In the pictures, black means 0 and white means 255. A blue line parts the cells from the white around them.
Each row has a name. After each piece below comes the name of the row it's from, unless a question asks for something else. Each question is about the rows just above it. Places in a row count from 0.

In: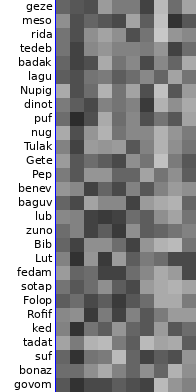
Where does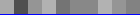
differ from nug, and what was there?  9, [123]
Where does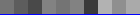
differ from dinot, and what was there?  0, [123]
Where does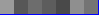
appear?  Gete
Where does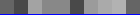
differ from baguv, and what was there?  5, [66]
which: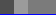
geze
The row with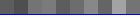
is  lagu
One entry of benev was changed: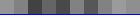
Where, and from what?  1, [136]

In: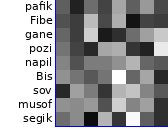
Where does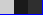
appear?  gane
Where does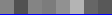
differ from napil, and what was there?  2, [124]
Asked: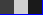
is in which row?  gane

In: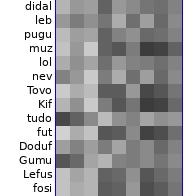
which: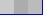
Tovo
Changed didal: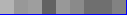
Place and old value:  6, [117]
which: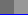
lol
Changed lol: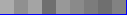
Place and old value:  5, [130]

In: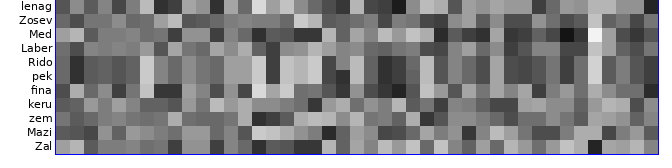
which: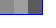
Zosev
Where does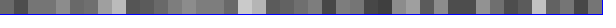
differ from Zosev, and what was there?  13, [132]
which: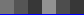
fina
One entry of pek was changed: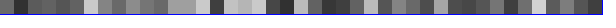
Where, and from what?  23, [49]

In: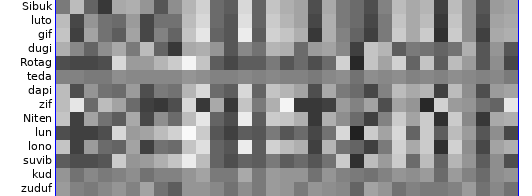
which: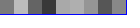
dugi
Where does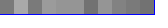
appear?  kud

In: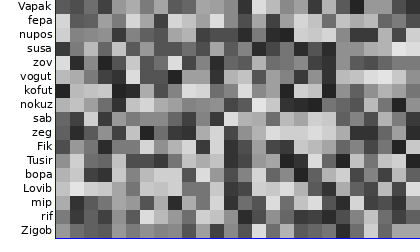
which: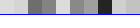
kofut
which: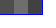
Vapak
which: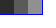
zeg
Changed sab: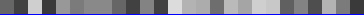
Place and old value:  11, [58]
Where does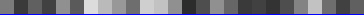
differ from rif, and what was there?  19, [44]

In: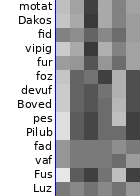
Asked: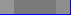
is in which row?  fad
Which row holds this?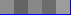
fid
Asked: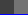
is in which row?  Fus

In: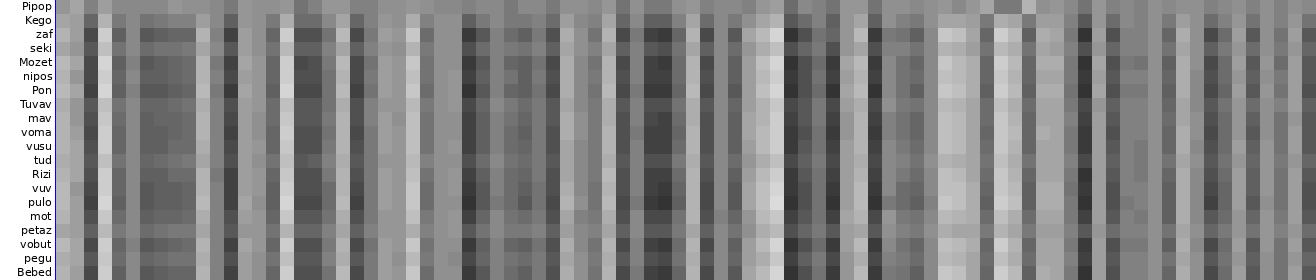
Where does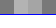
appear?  petaz
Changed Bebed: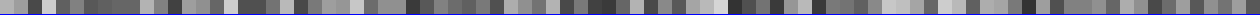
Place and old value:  5, [137]
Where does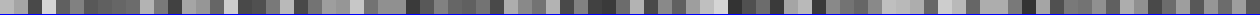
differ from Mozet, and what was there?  63, [199]
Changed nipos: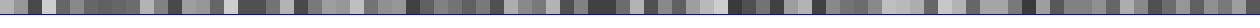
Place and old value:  6, [96]

